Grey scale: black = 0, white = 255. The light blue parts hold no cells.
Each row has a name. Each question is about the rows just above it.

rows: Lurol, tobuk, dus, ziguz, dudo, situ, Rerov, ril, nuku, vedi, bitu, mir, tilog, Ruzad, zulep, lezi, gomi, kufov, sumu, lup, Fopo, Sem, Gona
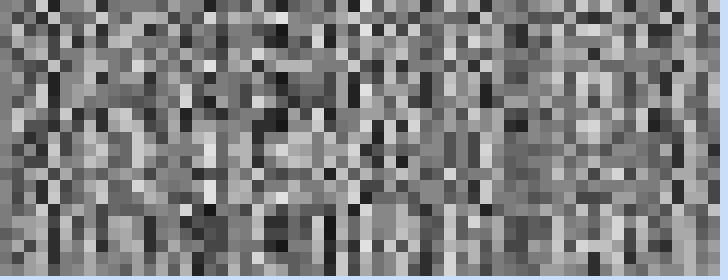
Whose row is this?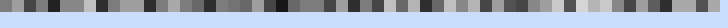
Rerov
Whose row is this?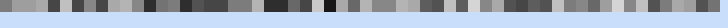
sumu
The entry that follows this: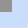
[124]
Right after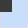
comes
[201]

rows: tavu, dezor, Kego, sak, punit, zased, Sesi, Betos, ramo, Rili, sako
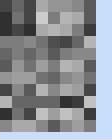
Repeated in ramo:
[102]
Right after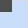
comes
[69]

